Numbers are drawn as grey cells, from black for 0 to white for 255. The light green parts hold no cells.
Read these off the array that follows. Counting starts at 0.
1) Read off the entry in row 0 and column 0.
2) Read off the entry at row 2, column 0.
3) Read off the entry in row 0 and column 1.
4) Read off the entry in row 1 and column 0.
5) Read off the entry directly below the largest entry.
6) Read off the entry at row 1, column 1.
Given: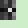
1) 55
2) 15
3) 97
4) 55
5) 28
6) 71
